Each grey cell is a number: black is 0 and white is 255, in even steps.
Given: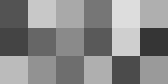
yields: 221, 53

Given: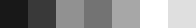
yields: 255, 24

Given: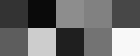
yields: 248, 10

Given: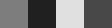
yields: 224, 32

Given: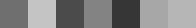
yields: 196, 54

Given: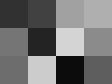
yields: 212, 12
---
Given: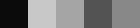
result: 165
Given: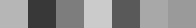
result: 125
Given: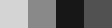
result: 23
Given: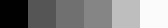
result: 112
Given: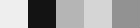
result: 181
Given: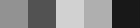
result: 209
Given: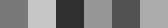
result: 48
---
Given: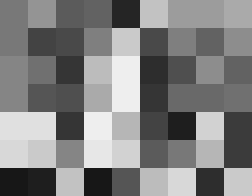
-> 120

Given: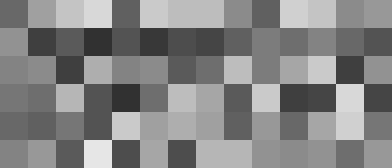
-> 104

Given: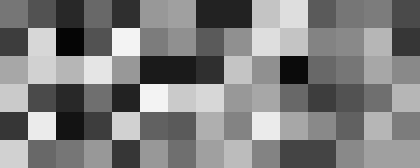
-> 118

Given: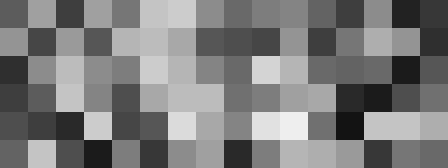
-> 92

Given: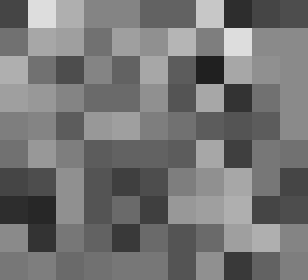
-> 69

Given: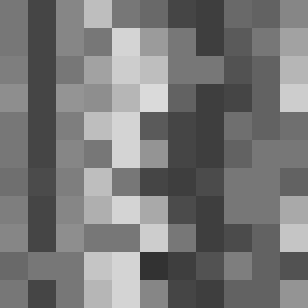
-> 119

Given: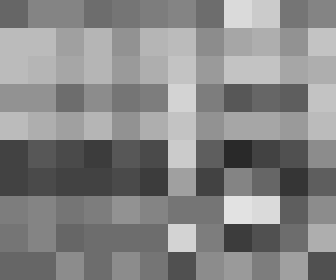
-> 102

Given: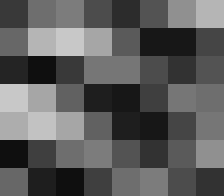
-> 57

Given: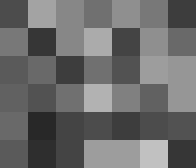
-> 76
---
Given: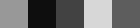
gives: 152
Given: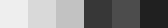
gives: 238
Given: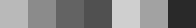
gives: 185
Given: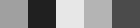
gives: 160
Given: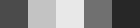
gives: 75
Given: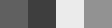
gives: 96
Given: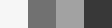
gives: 246
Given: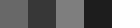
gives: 104
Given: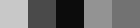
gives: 200
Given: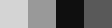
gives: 212
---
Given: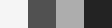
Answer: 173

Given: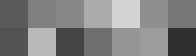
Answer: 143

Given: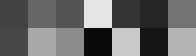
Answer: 37

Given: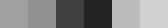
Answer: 188

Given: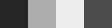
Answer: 237

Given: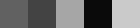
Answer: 10

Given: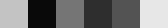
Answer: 83
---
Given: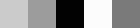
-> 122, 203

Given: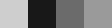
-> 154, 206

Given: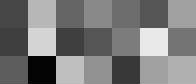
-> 160, 93

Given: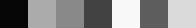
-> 218, 5

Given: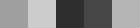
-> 180, 159

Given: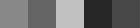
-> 72, 136

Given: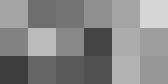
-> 214, 61
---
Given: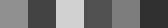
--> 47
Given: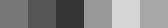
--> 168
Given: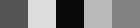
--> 130
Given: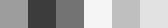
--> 226
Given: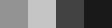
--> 25
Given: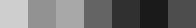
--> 77
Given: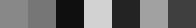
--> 63
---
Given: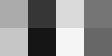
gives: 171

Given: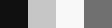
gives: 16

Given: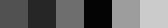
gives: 81

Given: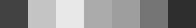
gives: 66

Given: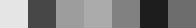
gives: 229

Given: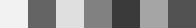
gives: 242

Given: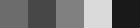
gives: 108
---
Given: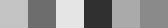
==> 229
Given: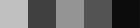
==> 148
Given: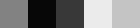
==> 56
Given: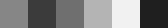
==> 111
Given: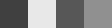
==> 87
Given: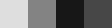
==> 23
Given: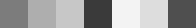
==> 199
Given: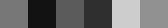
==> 91
